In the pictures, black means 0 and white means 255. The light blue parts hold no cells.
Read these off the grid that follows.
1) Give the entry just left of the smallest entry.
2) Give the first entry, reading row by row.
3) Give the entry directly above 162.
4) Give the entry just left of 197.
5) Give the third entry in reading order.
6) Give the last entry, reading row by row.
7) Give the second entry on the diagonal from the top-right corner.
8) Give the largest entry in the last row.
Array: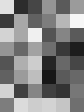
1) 190
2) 225
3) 240
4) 211
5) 70
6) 111
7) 183
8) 219

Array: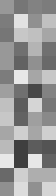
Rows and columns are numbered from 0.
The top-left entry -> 152
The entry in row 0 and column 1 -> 118
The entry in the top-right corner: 124
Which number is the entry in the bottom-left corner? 144
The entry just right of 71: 130
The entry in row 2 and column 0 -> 118
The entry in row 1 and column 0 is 124
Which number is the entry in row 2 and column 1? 199
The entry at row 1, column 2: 144
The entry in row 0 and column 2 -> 130

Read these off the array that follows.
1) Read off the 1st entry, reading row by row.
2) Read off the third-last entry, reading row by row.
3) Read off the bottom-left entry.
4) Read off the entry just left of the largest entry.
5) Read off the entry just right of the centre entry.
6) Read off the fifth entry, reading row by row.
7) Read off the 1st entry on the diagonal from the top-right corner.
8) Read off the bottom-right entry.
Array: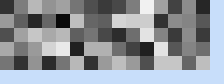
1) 50
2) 198
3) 117
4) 125
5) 44
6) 161
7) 38
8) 190

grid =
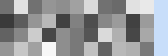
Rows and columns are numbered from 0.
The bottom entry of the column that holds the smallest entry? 149
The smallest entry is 58
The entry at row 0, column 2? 113
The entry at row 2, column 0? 98
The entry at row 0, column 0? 113
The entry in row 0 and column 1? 225
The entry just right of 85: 218
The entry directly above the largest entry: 71
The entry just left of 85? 121
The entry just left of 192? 121
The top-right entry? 233

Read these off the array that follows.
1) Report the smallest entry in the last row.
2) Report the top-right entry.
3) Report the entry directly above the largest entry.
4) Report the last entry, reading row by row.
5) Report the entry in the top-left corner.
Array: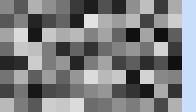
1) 74
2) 171
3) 29
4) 177
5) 136

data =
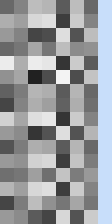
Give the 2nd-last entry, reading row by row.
83
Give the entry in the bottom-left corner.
153
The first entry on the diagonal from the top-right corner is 104
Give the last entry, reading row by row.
203
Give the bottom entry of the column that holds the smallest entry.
91
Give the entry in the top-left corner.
104
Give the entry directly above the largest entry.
53
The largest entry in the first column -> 236
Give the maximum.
243
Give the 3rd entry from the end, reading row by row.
215
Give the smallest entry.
33
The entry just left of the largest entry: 77
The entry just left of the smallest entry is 166
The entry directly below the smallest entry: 181
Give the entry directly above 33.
236
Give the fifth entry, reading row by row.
91
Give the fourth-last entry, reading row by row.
69
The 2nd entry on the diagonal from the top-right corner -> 203
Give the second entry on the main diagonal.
159
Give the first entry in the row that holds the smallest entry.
145
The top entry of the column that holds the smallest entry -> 189
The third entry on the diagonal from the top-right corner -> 222
